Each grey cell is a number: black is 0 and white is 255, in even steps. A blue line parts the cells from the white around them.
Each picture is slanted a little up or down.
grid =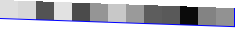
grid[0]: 222
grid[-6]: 154
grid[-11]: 83
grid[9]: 89

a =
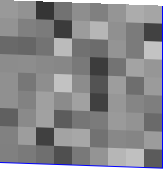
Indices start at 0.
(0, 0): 153
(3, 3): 135
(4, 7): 110
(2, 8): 195
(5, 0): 144
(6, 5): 123
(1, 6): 144
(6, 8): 106
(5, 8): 126
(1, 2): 123
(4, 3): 194
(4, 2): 142
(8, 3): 79
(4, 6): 157
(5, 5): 64
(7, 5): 114
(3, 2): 137
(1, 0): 147
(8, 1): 122
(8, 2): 111
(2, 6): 148
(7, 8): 156
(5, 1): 130
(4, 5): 83
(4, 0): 144

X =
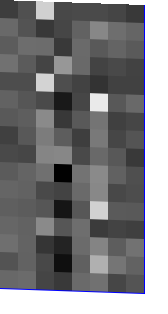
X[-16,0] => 61
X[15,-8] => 104
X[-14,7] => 90
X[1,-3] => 135
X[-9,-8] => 64
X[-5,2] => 86
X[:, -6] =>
[208, 56, 108, 68, 211, 74, 138, 124, 133, 112, 73, 86, 138, 53, 72, 69]
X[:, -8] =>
[61, 105, 92, 113, 77, 98, 89, 64, 73, 91, 101, 95, 102, 111, 83, 104]
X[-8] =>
[73, 70, 133, 135, 73, 105, 88, 57]
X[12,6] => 67
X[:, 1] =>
[80, 83, 109, 91, 77, 86, 94, 88, 70, 100, 98, 92, 98, 99, 98, 107]
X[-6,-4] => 106
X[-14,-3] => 89
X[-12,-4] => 66
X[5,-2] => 88
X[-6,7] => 77
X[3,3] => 151
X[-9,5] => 121
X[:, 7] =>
[57, 101, 90, 66, 65, 105, 70, 84, 57, 79, 77, 89, 63, 114, 98, 84]
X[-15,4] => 98
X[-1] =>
[104, 107, 69, 57, 106, 113, 70, 84]
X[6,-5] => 56
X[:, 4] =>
[74, 98, 106, 105, 66, 70, 89, 62, 73, 115, 106, 87, 110, 107, 96, 106]
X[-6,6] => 72
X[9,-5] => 1
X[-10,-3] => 116

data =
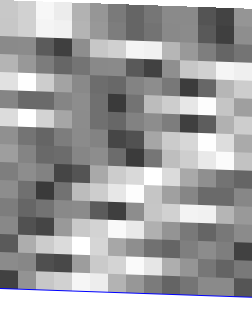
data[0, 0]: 200
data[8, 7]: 59
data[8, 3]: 108
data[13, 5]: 214
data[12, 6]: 249
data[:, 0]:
[200, 199, 138, 180, 225, 133, 220, 144, 158, 126, 141, 125, 136, 90, 139, 65]
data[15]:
[65, 147, 199, 209, 246, 237, 179, 151, 123, 100, 117, 138, 138, 85]
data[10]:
[141, 112, 58, 114, 188, 205, 231, 253, 197, 160, 134, 106, 106, 135]
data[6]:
[220, 255, 211, 166, 140, 112, 103, 130, 141, 125, 63, 93, 177, 205]
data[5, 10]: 231
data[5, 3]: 133
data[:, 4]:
[178, 180, 142, 116, 137, 141, 140, 139, 134, 84, 188, 139, 201, 255, 157, 246]
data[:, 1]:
[209, 209, 139, 152, 254, 106, 255, 116, 132, 141, 112, 102, 81, 173, 135, 147]
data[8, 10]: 206
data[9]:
[126, 141, 130, 69, 84, 169, 204, 217, 255, 219, 169, 143, 115, 101]
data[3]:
[180, 152, 124, 102, 116, 137, 138, 89, 65, 143, 199, 209, 245, 239]
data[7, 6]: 70
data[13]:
[90, 173, 204, 219, 255, 214, 167, 142, 113, 101, 127, 140, 126, 65]
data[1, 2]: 244
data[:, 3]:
[236, 241, 63, 102, 163, 133, 166, 125, 108, 69, 114, 137, 153, 219, 72, 209]
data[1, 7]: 101
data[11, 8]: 198
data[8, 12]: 251
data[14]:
[139, 135, 79, 72, 157, 202, 212, 250, 230, 174, 149, 119, 100, 121]

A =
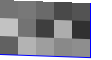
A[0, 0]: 116
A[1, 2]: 62
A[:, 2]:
[106, 62, 158]
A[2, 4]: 142

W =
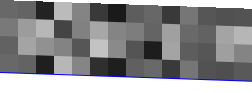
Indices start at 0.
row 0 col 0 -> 104
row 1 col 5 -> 167
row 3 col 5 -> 47
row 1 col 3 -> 68
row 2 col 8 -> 29
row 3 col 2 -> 31
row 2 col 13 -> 132
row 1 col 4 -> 129
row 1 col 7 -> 125
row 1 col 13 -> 182
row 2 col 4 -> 86
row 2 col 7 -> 84
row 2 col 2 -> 145
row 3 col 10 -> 118
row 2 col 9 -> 164
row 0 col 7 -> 93
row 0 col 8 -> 103

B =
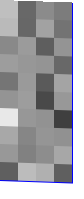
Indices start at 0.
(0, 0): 191
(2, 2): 94
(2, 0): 137
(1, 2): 162
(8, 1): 129
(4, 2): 90
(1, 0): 186
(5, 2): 73
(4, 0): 117
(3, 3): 104
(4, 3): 164
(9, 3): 95
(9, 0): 95

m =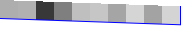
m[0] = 174
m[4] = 191
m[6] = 165
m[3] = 127

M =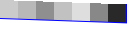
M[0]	203
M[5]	136
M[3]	193
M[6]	41

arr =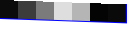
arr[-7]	11
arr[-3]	181
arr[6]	10

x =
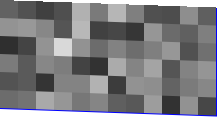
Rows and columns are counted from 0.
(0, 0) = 98
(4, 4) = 131
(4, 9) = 99
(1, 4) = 184
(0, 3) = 79
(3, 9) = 85
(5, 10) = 146
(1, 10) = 96
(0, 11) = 95
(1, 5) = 65
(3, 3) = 125
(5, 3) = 150
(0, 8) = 80
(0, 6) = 182
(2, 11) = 112
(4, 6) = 60
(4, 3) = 131
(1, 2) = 135
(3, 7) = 132
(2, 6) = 130
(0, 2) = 64
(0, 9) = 77
